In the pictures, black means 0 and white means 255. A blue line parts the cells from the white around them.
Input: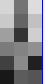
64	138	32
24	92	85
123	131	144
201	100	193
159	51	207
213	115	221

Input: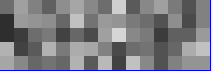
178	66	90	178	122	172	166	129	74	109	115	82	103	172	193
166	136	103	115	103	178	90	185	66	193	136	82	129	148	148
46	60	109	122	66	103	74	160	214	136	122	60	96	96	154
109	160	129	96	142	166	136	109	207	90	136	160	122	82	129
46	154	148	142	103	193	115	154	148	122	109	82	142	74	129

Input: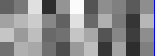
113	176	168	113	77	154	190	53	162	45	128
197	154	190	105	113	197	168	84	135	61	142
162	183	204	135	97	224	105	176	121	53	183
97	121	224	45	148	251	84	142	128	90	142

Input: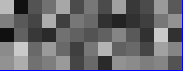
16	97	56	42	113	97	83	97	133	89	49	202	49
126	89	69	173	63	119	105	49	35	49	63	119	146
187	16	83	113	167	75	119	75	161	56	75	154	89
139	202	105	154	105	63	119	180	97	105	69	161	133
146	173	113	126	154	69	105	42	146	139	126	133	83

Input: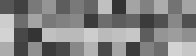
211	72	52	192	186	186	205	186	192	199	93	149	157	143
86	65	121	149	93	121	101	192	52	164	129	172	115	164
172	65	143	59	72	136	179	72	164	59	129	109	211	199
205	109	164	121	129	136	59	109	93	101	59	80	136	80

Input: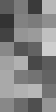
92	123	58	184
162	177	72	92
136	107	79	149
136	85	99	206
169	123	115	99
51	130	123	142
66	149	155	192
169	177	184	115
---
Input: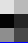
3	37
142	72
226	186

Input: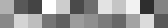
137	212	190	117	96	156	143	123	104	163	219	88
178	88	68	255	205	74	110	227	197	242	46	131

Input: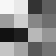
17	31	184	150
156	205	135	110
197	164	88	116
247	233	51	94

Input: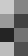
36	115
154	66
189	80
203	133

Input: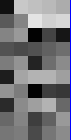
16	200	192	185	172
29	165	179	179	159
42	139	159	179	104
82	74	82	97	110
89	132	228	208	215
104	132	62	97	153
118	124	74	118	139
124	147	35	110	139
132	153	2	68	22
147	124	2	62	55

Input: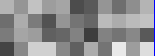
68	136	208	208	136	96	172	116	233	157	221
110	172	123	82	149	116	102	187	172	187	194
123	165	157	96	102	130	61	130	116	136	89
180	149	194	157	165	76	89	149	110	142	180
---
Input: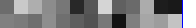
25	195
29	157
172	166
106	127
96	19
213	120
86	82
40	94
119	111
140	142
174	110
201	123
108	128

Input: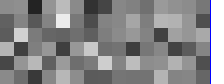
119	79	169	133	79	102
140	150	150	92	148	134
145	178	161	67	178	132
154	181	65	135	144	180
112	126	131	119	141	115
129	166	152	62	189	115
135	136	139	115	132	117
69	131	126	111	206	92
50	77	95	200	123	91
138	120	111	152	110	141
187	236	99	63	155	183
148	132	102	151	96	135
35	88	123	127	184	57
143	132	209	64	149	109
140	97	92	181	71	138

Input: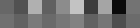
115	107
10	78
165	118
60	98
195	130
140	119
96	106
176	122
81	98
103	112

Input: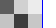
236	199
209	61
93	196

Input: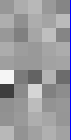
133	187	133	172	164	108	141	151	150	162
153	164	191	165	162	179	129	147	166	176
184	173	166	153	153	99	213	188	174	161
173	144	128	157	153	123	139	151	154	147
151	174	152	172	159	245	62	144	146	184

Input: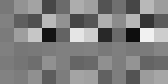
156	91	205	133	105	166
184	53	241	123	100	156
70	183	14	121	148	83
112	140	106	127	126	126
83	175	40	121	144	97
160	85	206	130	105	160
173	69	229	128	101	164
107	146	99	128	128	125
71	185	19	124	145	93
163	79	198	121	110	144
147	95	158	119	117	125
120	129	123	128	123	130
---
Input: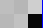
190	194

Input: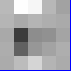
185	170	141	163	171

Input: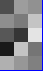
78	123	228

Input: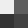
238	66

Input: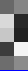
104	40

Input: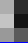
174	20

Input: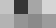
196	149

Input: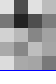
225	34	134	165
